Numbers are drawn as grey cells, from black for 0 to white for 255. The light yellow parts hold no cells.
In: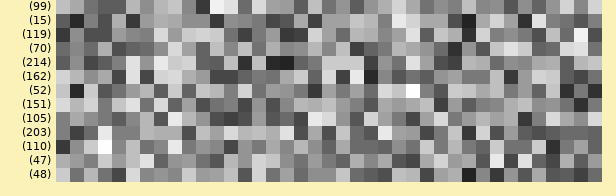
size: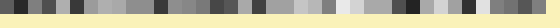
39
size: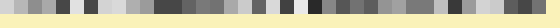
39
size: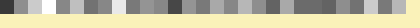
29
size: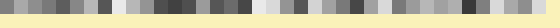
39
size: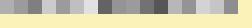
17
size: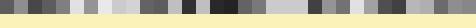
34

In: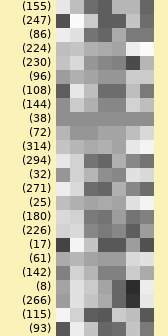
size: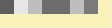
7
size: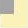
1
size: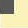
1
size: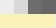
4
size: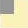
1
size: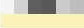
6
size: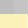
2

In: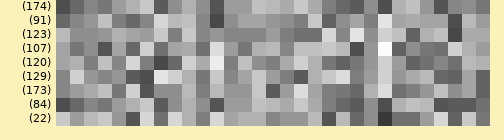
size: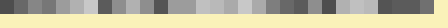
31
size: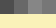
4
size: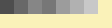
7
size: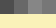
4
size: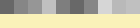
10
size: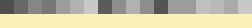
18
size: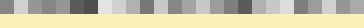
26

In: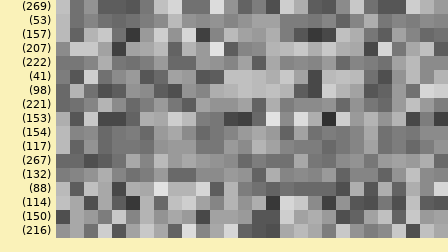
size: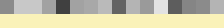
16
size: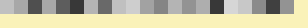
21
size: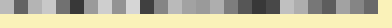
27
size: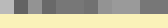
12

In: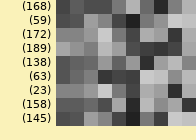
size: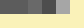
5
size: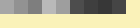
9
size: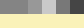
6
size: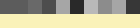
10
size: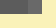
3
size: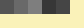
5
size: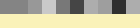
10

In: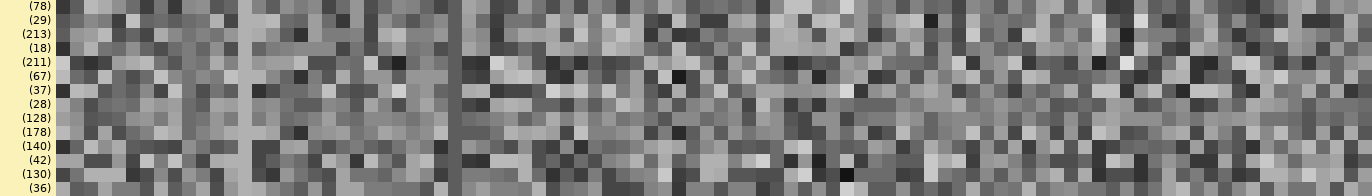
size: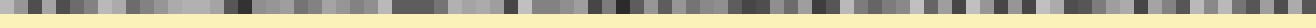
94
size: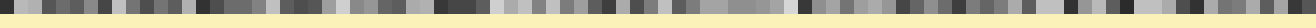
94
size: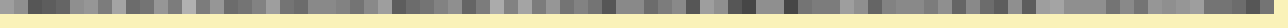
91
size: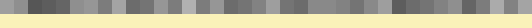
38

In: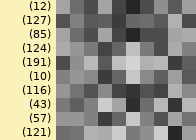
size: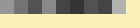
9
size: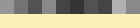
10
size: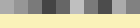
10
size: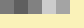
5
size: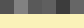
6
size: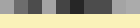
10

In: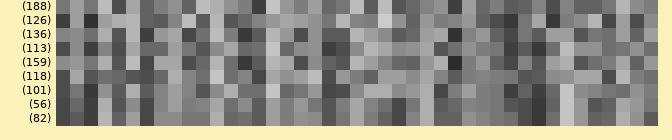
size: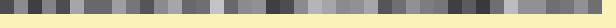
43
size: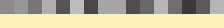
16

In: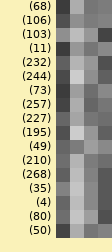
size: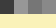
4
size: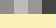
4
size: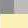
2
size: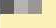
3

